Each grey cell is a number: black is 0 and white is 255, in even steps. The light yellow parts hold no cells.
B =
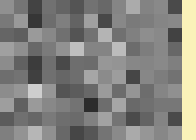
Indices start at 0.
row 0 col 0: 144
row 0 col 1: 117
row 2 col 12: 66
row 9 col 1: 147
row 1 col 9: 122
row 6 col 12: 144
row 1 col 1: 153
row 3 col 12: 103
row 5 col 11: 125
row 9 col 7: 116
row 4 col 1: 97
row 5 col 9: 70
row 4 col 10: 133
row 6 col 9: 149
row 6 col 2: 206
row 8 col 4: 110
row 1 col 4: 127
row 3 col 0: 160
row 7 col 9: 105
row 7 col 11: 119
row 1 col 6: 160
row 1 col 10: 125
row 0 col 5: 84
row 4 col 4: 73
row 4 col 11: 137
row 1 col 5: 99
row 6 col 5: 92
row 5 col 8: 157
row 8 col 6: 129
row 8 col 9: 75
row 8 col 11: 132
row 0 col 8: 133
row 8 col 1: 112

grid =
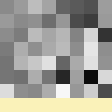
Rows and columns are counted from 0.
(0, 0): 138
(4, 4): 101
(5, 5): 160
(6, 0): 220
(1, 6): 61
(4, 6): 224
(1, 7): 154
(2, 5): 131
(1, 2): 144
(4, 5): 170
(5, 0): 117
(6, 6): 205
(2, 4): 182
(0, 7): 157
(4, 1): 180
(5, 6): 12
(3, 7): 142

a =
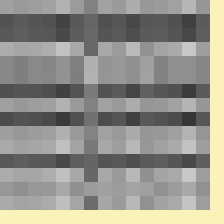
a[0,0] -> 160
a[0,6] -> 130
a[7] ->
[159, 152, 157, 160, 177, 154, 129, 161, 153, 171, 150, 152, 161, 180, 150]
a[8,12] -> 76
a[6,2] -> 84
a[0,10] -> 151
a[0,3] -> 162
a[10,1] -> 162
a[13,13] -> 168
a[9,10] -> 150
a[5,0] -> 135
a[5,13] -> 143
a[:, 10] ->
[151, 87, 91, 145, 159, 161, 96, 150, 89, 150, 151, 90, 144, 159, 145]
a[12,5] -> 168
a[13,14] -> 145
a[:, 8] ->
[154, 86, 90, 155, 151, 152, 90, 153, 85, 153, 158, 89, 154, 156, 154]
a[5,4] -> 146
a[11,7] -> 85
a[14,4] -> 190
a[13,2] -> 151
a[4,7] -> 148
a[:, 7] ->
[162, 80, 85, 168, 148, 149, 82, 161, 76, 161, 168, 85, 167, 160, 166]
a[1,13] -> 65
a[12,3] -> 174
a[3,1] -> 166
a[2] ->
[88, 94, 89, 87, 73, 93, 104, 85, 90, 78, 91, 93, 85, 72, 94]
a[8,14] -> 87
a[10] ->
[169, 162, 166, 169, 191, 163, 121, 168, 158, 183, 151, 161, 170, 194, 158]
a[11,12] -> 85
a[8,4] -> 59
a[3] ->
[172, 166, 167, 173, 193, 168, 105, 168, 155, 185, 145, 164, 170, 199, 158]
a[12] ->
[172, 165, 166, 174, 192, 168, 103, 167, 154, 184, 144, 164, 169, 199, 157]

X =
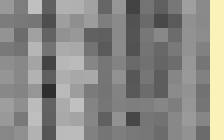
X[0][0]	153
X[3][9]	82
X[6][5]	157
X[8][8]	146
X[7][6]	132
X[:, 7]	[102, 126, 95, 90, 118, 117, 116, 118, 96, 117]
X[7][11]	134
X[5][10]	118
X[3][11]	104
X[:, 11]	[95, 73, 136, 104, 101, 93, 93, 134, 114, 108]
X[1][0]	124
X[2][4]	146
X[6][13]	146
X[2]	[147, 108, 160, 99, 146, 152, 97, 95, 138, 84, 119, 136, 108, 146, 140]
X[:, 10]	[115, 106, 119, 116, 113, 118, 108, 127, 118, 119]
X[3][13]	146
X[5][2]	178
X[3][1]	115
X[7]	[158, 143, 187, 99, 171, 192, 132, 118, 129, 126, 127, 134, 126, 150, 117]
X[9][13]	146
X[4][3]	67
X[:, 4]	[177, 158, 146, 171, 183, 174, 185, 171, 169, 186]
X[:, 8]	[150, 138, 138, 139, 130, 145, 131, 129, 146, 126]
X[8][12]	136
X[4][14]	117
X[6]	[136, 132, 150, 46, 185, 157, 123, 116, 131, 89, 108, 93, 139, 146, 114]

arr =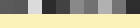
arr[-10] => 90
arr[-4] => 113
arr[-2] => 115

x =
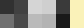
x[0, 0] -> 49
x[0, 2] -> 213
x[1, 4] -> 25
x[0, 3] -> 207

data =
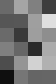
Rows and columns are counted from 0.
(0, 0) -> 106
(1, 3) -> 223
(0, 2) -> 128
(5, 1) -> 118
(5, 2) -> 101
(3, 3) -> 171
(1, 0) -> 86
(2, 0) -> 106

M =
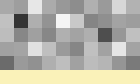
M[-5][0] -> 169
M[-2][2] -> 225
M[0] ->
[169, 158, 231, 171, 152, 141, 176, 154, 215, 178]
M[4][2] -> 145
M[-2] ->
[161, 164, 225, 191, 154, 134, 192, 162, 229, 163]
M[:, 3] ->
[171, 147, 135, 191, 175]
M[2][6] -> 175
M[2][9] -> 192
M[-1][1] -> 154
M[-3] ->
[189, 135, 160, 135, 176, 163, 175, 78, 151, 192]
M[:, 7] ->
[154, 143, 78, 162, 181]
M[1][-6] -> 245

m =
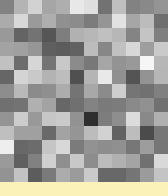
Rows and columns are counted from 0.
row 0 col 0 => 130
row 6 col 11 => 128
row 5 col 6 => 181
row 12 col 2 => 92
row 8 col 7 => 125
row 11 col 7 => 188
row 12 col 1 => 195
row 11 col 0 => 154
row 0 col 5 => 232
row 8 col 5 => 146
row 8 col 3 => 198
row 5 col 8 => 144
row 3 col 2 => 150
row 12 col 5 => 155
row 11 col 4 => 143
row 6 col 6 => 168
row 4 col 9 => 153
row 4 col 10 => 246
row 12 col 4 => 172
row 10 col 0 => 238
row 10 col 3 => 197
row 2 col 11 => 127
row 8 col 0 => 148
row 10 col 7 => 141
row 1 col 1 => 216
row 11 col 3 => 208
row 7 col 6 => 131
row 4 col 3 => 116
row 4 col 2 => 214
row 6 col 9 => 117
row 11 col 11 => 217
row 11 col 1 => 96
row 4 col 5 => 139
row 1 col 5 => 140
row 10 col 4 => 216
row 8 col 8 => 142
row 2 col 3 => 86
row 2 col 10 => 196
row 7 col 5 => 112
